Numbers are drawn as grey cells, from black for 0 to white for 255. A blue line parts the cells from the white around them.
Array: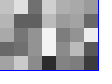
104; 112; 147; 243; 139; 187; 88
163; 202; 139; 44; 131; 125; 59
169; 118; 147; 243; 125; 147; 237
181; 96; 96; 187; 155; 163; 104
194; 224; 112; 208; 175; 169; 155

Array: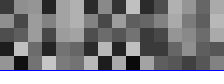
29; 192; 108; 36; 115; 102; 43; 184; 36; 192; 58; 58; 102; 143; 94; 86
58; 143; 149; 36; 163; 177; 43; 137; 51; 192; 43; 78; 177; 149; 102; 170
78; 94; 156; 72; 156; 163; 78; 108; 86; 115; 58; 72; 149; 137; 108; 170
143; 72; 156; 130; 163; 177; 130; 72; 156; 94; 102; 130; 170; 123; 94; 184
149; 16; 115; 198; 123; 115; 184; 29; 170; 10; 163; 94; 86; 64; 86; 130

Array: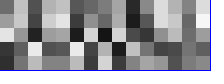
47; 116; 187; 131; 131; 187; 60; 212; 60; 131; 165; 150; 81; 124; 137
54; 95; 234; 81; 87; 234; 68; 179; 28; 193; 116; 68; 74; 116; 95
109; 193; 81; 179; 193; 87; 103; 124; 165; 41; 137; 220; 179; 131; 220
157; 200; 68; 206; 228; 60; 144; 103; 173; 28; 87; 220; 200; 103; 246
228; 150; 34; 157; 165; 28; 212; 20; 212; 74; 54; 144; 187; 109; 157

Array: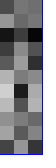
20; 61; 6
61; 138; 82
68; 150; 53
76; 118; 111
90; 156; 47
144; 124; 105
150; 105; 118
163; 90; 132
179; 124; 138
186; 82; 179
207; 28; 171

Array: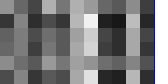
54; 132; 46; 76; 54; 183; 241; 32; 24; 189; 39
76; 132; 54; 89; 76; 168; 225; 39; 32; 183; 46
97; 124; 76; 110; 89; 160; 205; 69; 46; 168; 69
103; 124; 62; 118; 89; 168; 211; 62; 46; 168; 54
140; 110; 89; 153; 118; 160; 147; 110; 97; 132; 82
147; 103; 69; 176; 118; 176; 153; 103; 89; 140; 62

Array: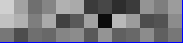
119; 77; 111; 104; 133; 140; 89; 148; 96; 104; 140; 96; 119
193; 177; 126; 170; 65; 89; 162; 12; 185; 156; 77; 83; 140
208; 162; 111; 133; 177; 170; 59; 71; 45; 59; 148; 126; 156

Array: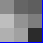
140; 101; 94
176; 161; 43
190; 147; 125
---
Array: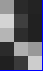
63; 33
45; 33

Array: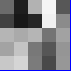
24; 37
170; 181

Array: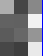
97; 242
103; 149

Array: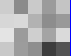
217; 178
155; 207

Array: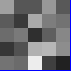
58; 170
122; 47

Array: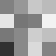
118; 125
137; 206

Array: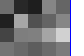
166; 81
126; 128

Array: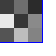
54; 138
189; 131
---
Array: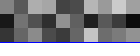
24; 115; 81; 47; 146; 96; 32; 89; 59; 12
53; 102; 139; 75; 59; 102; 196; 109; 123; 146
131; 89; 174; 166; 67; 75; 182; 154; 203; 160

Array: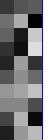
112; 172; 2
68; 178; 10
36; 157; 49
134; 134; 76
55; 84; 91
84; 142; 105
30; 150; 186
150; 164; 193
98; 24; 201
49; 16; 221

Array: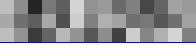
190; 141; 37; 120; 94; 213; 147; 154; 106; 128; 71; 100; 162; 154
190; 147; 58; 100; 184; 147; 87; 141; 65; 205; 134; 176; 213; 128
168; 112; 94; 168; 79; 205; 128; 176; 162; 112; 120; 87; 112; 162

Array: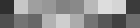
79; 116; 103; 178; 206; 172; 116; 87; 65; 109
47; 199; 159; 151; 130; 137; 185; 221; 213; 59

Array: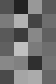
136; 129; 47; 116
123; 178; 68; 110
96; 192; 123; 110
89; 60; 136; 96
82; 34; 152; 89
74; 165; 171; 103

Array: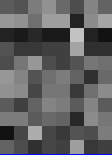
34; 26; 40; 26; 26; 194; 34; 18
99; 77; 48; 70; 64; 158; 56; 64
83; 56; 56; 64; 64; 164; 48; 48
145; 139; 70; 118; 118; 56; 111; 139
151; 132; 83; 111; 124; 99; 48; 105
124; 124; 91; 105; 99; 40; 139; 118
91; 64; 99; 132; 124; 91; 132; 91
151; 145; 111; 158; 158; 34; 139; 164
91; 83; 124; 145; 105; 77; 132; 99
77; 118; 151; 77; 64; 83; 118; 111
18; 70; 172; 70; 56; 83; 77; 124
